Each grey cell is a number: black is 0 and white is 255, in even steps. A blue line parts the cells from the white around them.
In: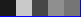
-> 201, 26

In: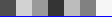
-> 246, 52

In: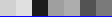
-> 224, 28

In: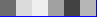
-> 239, 66

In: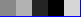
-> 214, 0

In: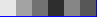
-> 231, 46

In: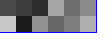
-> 200, 26

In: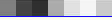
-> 245, 47

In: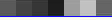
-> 193, 30
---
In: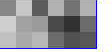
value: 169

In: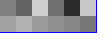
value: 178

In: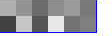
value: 198

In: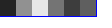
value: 145

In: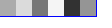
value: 219

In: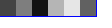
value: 126

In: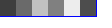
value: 106

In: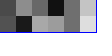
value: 25

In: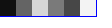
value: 100
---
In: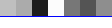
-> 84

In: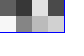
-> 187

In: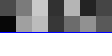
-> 145

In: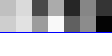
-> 140

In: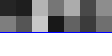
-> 59

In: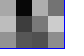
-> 80
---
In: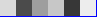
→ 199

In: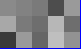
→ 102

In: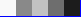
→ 194

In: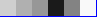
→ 26

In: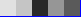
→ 40

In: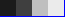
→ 63

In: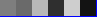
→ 47

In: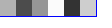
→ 251

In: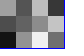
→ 147
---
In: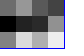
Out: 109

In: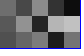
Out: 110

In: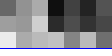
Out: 103

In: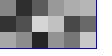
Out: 133

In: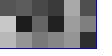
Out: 86

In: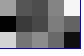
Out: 160

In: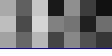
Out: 169
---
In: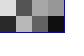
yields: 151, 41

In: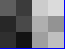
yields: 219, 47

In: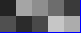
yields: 58, 80

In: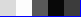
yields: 60, 219

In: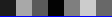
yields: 104, 28

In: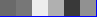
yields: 145, 106

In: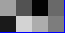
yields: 105, 26

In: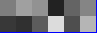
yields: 133, 56

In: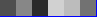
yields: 114, 79
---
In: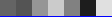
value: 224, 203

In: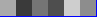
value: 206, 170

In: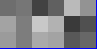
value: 200, 186

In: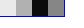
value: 234, 177

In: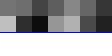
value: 191, 177

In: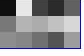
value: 231, 215
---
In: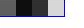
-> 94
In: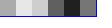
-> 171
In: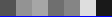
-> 83
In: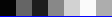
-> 4
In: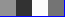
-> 146
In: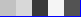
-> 194
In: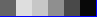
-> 101
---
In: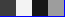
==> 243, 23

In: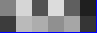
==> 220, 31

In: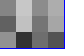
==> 199, 50

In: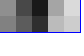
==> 218, 25

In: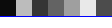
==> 233, 11

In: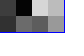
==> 214, 4

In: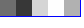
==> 254, 55

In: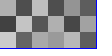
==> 203, 65

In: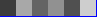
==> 206, 60
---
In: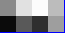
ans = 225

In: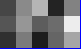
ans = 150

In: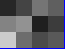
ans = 146

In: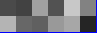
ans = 66

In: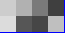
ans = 177

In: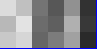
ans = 227

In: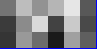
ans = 139
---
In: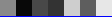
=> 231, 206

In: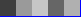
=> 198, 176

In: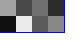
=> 235, 162

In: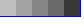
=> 191, 162

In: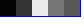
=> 234, 117

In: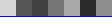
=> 214, 169
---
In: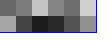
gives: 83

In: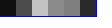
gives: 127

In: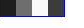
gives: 249

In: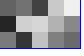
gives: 128

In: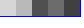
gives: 108

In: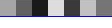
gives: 193
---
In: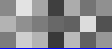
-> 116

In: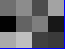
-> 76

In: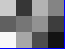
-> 179

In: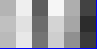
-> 174

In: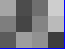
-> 111

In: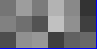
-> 137

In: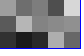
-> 78

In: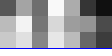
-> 53
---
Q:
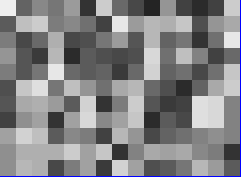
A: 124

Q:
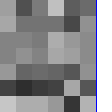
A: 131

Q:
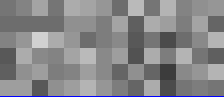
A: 131

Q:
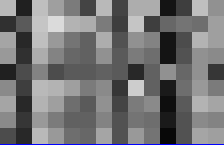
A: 165

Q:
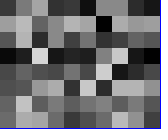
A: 85

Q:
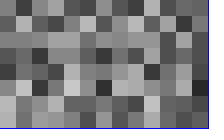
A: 128
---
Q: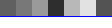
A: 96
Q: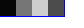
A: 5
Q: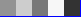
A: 147
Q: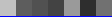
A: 193
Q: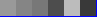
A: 153
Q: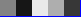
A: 131
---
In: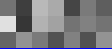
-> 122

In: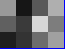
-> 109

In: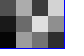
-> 115

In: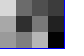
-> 182

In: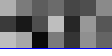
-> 10

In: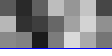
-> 27

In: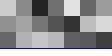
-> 197
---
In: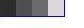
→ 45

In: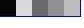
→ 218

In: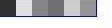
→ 133

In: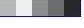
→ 239

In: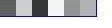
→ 53

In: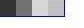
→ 52

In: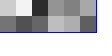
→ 102

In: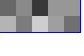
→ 124

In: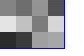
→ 43

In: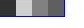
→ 50
